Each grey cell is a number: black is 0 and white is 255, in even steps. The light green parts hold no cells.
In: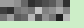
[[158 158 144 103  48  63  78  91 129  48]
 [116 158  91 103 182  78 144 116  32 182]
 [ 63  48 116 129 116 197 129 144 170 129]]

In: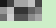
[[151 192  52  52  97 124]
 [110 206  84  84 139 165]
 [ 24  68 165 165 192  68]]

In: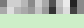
[[169 221 183 169 153 195 153  51 183 221  66 138]
 [122 207 207 183 138 207 169  82 195 234  36 138]]

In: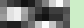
[[157 225 239 157  91  31  18  47  47  91]
 [143 225 239 169 103  62  31  62  62  78]
 [103  62  47  18  31  78 129 209 251 169]
 [ 47  31  31  78 115 196 251 196 115  78]]

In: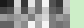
[[156 140 156 170 126 186 213 126 156 140]
 [ 98  98 170 140 244 170 244 126 114 126]
 [ 68  82 186  82 170 114 199  98  82 186]
 [ 25  41 213  55 228 114 244  82  55 199]]

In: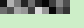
[[109  79 165 150  63 219 150   6  94  51]
 [ 20 178 121  36 109  36   6  63 134  79]]
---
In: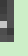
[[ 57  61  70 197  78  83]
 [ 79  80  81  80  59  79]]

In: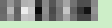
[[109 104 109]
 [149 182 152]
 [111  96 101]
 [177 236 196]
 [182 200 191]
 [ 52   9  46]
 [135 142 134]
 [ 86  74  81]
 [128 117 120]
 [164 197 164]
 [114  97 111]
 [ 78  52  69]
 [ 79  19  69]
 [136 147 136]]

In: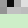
[[154 148]
 [ 12 193]
 [173 193]
 [223 188]]

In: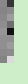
[[137 132 137 142 149 143 143 137 132]
 [ 54 139 156 110  17 143 155 140 218]]

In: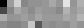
[[  4  72 172 141]
 [156 135 148 132]
 [209 168 150 132]
 [135 153 159 143]
 [146 140 149 198]
 [146 157 165  90]
 [151 150 153 147]
 [167 148 153 141]
 [150 137 153 147]
 [228 178 167 144]
 [149 154 159 159]
 [176 166 180 147]]

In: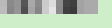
[[185 188]
 [138 134]
 [148 149]
 [ 86  79]
 [169 164]
 [138 133]
 [203 204]
 [220 228]
 [139 137]
 [ 69  63]
 [ 63  58]
 [163 162]
 [170 169]
 [170 170]]
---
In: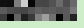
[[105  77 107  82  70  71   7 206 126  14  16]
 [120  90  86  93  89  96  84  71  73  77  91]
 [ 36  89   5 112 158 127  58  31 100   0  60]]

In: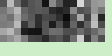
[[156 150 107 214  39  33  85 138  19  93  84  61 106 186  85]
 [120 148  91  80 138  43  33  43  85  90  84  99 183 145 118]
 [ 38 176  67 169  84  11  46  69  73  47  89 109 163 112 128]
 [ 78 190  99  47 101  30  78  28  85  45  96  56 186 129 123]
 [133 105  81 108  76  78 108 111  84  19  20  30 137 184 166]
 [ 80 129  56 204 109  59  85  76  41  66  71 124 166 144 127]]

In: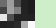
[[ 28  33  75 157 108]
 [ 28  35 126 162  67]
 [ 33  36  34  80 230]
 [249 169  43  36  33]]

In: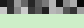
[[  9 173 137  20 181 120  91  39 103 155  46  26]
 [158  52  84 173 182  32  85  58 203 135  50 198]]

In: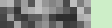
[[173 126 190  74 147 132 150 189  86 158  98 183 172]
 [123 190  65  93 123 148 171 193 177 163  53 109  82]
 [183 172  45  46  45  65 132  94  92  59  70 155  71]
 [156  98  65  59 133  95 147 128  68  85 166  71  64]]

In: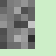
[[121 149 131 124  83]
 [ 97  80 163 121 107]
 [ 98 131 101 120 131]
 [196  74  70 125 149]
 [116 151 126 121  79]
 [ 46 157 173 121  86]
 [ 90 146 110 108  72]]

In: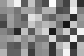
[[ 47 218  66 110 252  76 110 196  91 243 195 153]
 [125 241  85  76 177 177 121 161 164 117 146 139]
 [154  41 148 140  97 121 203 226  91 125 159  99]
 [143 199  22 112 172 184 159 199 118 124 156  69]
 [242  71 204 145  26 212 176  89 193  39 108 133]
 [ 75 239  76  86 215 116 117 168 141 179 157 148]
 [189  40 217 182  49 154 139  84 148  86  95 141]
 [183  65 244 153  52 144 138  61 178  99  98 180]]
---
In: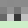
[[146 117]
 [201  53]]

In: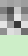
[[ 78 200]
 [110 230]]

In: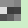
[[ 60  64]
 [ 97 133]]

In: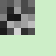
[[ 39 155]
 [ 25  22]]

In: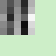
[[ 68 143]
 [ 40 153]]

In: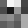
[[ 25 150]
 [143 107]]
